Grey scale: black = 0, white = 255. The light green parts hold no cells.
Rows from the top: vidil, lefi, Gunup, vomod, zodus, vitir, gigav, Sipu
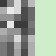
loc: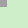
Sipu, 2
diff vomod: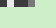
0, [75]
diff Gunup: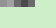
1, [147]
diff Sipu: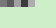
3, [75]

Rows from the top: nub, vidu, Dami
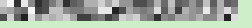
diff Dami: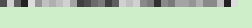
12, [64]
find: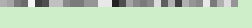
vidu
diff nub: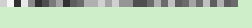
27, [149]
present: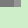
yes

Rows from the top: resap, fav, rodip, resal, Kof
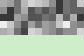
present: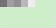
no
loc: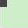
Kof, 3
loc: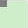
resal, 11

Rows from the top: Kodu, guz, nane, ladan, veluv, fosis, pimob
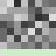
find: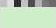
Kodu
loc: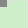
pimob, 4
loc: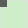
pimob, 5
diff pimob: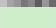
1, [150]

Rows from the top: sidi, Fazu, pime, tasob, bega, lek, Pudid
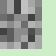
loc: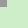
Pudid, 1
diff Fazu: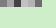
5, [125]
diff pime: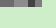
1, [93]
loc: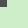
bega, 4
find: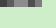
bega

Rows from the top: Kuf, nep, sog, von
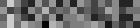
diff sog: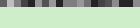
1, [204]
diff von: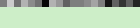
5, [126]
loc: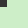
von, 17

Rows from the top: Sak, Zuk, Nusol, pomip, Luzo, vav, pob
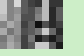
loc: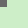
Luzo, 7
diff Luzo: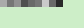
4, [92]
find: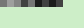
vav

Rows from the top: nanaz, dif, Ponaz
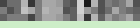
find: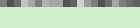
dif
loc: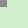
Ponaz, 17
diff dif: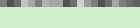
10, [97]
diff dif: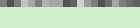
2, [109]
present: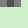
no
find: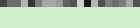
nanaz

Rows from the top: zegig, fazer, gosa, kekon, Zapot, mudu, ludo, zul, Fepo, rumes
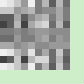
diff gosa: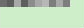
0, [94]
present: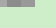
yes

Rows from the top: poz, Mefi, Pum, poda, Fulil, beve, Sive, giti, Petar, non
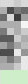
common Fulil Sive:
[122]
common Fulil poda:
[173]
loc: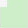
poda, 3
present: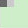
no
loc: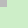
Sive, 3

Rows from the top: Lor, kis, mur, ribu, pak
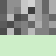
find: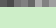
ribu
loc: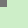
ribu, 2
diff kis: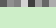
3, [199]
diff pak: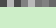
5, [129]
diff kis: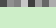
0, [91]
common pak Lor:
[103]

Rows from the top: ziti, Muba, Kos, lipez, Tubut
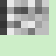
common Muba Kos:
[161]
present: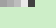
no
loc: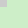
ziti, 6

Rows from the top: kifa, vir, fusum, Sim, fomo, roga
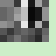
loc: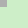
Sim, 5
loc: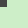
roga, 4
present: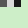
no
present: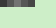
yes
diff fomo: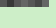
5, [56]
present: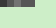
no

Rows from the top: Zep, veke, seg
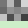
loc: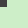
seg, 3
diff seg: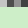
2, [158]
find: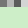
Zep
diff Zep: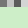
1, [183]
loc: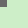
veke, 0

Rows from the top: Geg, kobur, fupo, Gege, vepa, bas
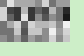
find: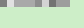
Geg
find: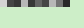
kobur
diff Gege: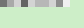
7, [198]
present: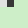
yes
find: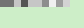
vepa
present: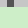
yes

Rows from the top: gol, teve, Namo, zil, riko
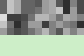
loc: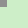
riko, 5
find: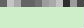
teve

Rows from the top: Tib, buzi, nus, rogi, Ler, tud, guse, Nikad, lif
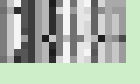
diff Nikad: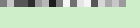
4, [60]
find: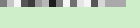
Tib

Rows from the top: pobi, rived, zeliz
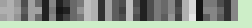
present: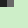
yes
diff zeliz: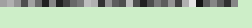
15, [161]
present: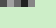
yes
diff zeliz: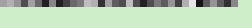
30, [134]

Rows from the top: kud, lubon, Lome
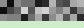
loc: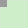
lubon, 7
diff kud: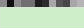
7, [180]
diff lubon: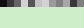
1, [71]
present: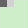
yes
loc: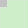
lubon, 5
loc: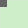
lubon, 2

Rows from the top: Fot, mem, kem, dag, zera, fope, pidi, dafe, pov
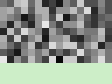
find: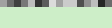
pidi
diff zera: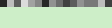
7, [161]
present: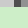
yes
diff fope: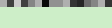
6, [23]
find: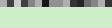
fope
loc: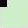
pov, 8

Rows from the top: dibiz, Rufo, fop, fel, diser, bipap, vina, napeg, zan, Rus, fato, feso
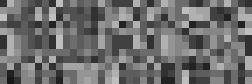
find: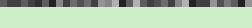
fel
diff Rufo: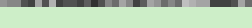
31, [49]
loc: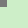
fel, 32
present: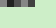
no
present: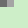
yes
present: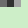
no

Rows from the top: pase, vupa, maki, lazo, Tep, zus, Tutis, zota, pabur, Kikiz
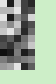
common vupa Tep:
[228]
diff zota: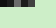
2, [124]
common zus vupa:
[65]

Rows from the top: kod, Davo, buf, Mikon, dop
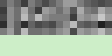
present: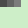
yes
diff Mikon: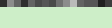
13, [99]
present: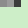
no

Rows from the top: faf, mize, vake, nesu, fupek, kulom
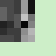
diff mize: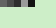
2, [61]
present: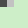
no
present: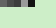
yes
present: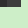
yes

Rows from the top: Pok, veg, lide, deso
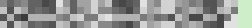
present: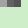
yes
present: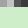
no
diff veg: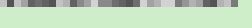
18, [72]
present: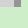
no

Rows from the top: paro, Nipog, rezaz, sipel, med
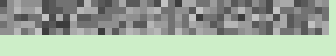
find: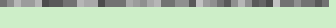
Nipog
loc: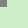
med, 44
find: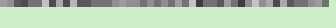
rezaz
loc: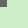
Nipog, 37
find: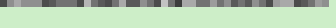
paro

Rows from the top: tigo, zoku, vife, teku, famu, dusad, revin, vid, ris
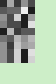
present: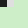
yes
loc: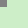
teku, 0
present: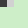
no

